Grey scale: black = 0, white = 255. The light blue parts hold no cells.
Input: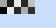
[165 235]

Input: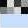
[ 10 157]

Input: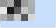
[150  22 202]

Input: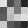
[224 193 208  40]

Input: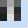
[106 198  54]

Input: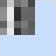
[115 234  45 121  97]

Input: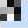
[214 177  43]

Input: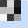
[ 62 194 162]
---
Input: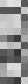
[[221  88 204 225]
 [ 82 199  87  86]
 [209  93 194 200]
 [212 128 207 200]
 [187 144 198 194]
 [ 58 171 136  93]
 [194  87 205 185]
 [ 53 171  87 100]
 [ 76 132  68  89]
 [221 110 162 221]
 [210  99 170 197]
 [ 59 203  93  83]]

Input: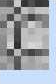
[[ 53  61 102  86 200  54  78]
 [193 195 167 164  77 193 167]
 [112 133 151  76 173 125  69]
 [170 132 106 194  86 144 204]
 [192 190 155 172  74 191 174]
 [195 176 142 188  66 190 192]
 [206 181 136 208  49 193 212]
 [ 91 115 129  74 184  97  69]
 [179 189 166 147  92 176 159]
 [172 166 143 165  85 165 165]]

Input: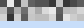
[[ 74  92  79 234  65 194  96  83  83  57 197  55]
 [193 213 189  85 177 110 202 169 217 232  96 188]
 [205 193 211  56 209  94 198 189 189 214  87 228]]

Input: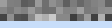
[[136  99 157 127 125  92  99 154 111 144 129  95 124 104 120 130]
 [140 143 133 119 137 129 154 129 110 112 151 131 133 159 122 126]
 [176  65  68 143  83  78 137 188 174 202 136 136  62 106 154  64]]

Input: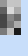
[[197 196 151]
 [217 170  96]
 [134 106  70]
 [122 172  71]
 [193  26 121]]

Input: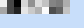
[[123 173 239  71   1 213 145 220 194 132]
 [ 99 194 166  70  34 229 201 177 251  78]]

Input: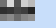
[[207 186 113 218  84]
 [ 62  36  47  54  70]
 [133 144 123 138 108]]

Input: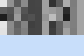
[[125 164 228 145  91 139  68  70 160  50  89 172]
 [127 164  95  86 142  84  68  69 160 153 141  43]
 [127 164  29  79 156  75  81  69 148 189 141  29]
 [127 164 229 139  96 132  64  69 160  57  96 141]
 [125 164 226 137 104 127  68  69 160  62  94 159]]
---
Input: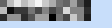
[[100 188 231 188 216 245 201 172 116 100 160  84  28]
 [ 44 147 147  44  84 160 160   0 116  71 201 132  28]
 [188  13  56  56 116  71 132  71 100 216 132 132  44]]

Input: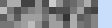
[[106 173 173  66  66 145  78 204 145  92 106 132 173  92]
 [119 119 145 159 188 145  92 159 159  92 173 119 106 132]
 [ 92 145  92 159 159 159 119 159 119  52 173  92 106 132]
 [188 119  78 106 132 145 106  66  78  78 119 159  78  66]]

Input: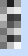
[[115 190 248]
 [146 219 235]
 [115 176 219]
 [131  31 160]
 [160  87 131]
 [146  45 101]
 [206  58  71]]

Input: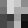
[[126 215 200 141]
 [ 72  97 184  16]
 [112 215 169 169]
 [ 72  57 157  31]]

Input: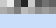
[[171 157 127 186 171 143 157 143]
 [202 234  98  35 202  85 113  98]]

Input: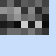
[[147 134 163  51 134  38  91]
 [ 66 120 147 106 120  79  26]
 [ 66 106 106  91 120  79  51]
 [ 66 106  51  91  79 106  66]
 [ 26  38  11 205  26 192  11]]

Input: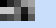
[[200 200 118  29 134]
 [ 59  75 103  13  88]
 [  1  43  75 148 163]]
